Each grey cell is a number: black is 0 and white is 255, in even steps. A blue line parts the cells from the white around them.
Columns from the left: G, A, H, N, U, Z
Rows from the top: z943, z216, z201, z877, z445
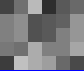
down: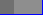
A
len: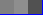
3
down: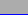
H
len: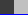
2
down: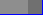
A

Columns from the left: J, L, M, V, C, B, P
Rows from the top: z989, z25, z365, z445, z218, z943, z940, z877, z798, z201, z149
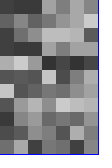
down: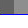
M
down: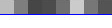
C
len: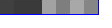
7
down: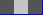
J
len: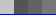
4
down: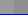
M

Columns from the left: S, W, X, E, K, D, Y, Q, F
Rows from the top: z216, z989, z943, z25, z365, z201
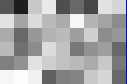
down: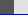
S
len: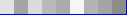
9
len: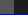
2
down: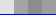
Q
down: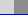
F

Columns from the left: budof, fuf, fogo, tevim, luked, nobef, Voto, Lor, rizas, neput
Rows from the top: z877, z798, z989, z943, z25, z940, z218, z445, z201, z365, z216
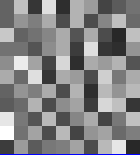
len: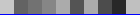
10
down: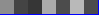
tevim
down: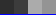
Voto

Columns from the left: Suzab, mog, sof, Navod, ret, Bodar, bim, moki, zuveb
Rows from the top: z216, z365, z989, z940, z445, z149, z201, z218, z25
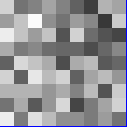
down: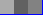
Bodar
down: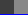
bim
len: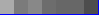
7
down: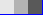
sof

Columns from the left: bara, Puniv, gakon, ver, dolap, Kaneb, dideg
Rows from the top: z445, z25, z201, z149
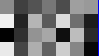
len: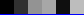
6
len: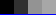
4
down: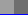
Kaneb
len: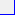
1
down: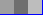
Kaneb
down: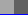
ver

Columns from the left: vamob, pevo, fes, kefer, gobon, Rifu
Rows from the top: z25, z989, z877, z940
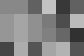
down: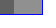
fes
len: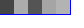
5
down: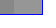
vamob

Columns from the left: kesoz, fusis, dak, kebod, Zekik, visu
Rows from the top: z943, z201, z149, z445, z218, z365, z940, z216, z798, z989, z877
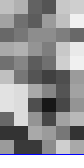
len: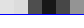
6
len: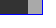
3

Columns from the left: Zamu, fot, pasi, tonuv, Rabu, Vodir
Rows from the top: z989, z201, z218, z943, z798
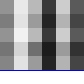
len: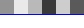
6
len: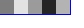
5
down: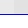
fot
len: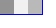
3
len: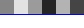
6
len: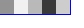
5
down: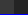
tonuv

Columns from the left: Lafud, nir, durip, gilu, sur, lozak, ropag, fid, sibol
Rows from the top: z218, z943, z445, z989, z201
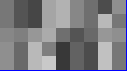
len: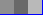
3
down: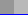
durip
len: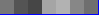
7
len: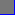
1
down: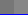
Lafud
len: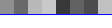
8
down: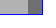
sur

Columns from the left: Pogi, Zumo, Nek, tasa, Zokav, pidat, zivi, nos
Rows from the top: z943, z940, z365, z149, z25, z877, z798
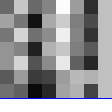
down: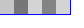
Zumo
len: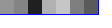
7
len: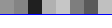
8

